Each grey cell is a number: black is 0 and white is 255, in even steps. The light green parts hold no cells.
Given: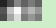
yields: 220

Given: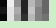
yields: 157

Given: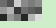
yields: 124

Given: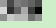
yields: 185

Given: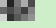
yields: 89

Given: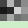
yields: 112

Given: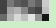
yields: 216

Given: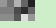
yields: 87

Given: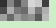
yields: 159
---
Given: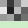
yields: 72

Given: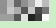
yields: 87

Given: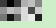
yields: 103

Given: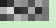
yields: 180

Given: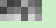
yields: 210

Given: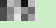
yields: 228

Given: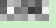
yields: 169

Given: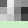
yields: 143

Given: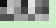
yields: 155
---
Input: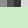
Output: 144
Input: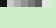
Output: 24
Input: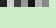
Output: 35
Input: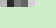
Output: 182
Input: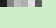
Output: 32
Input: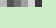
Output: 184
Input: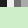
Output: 30
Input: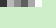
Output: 53
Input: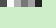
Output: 79
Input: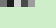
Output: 117
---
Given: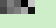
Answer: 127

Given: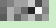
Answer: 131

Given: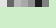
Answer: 103

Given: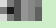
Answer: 123

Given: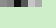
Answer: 129

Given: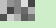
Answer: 147

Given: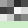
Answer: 133

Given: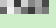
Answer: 226

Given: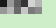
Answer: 152
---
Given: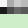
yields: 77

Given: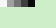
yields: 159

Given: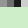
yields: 110

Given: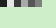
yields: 229

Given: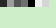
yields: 157

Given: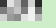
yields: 154
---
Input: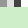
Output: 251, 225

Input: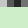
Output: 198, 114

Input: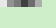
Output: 232, 174

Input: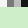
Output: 245, 188

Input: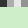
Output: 230, 173

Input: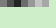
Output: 196, 167

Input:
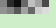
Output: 220, 207

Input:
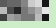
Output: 230, 218
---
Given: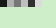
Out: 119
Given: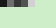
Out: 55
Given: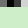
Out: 60
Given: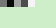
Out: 165
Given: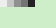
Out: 144
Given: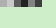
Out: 92
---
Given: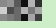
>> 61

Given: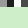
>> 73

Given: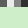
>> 48

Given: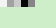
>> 133

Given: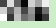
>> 55

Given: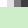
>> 62

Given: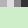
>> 51

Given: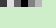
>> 184

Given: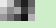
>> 177

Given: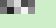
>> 146
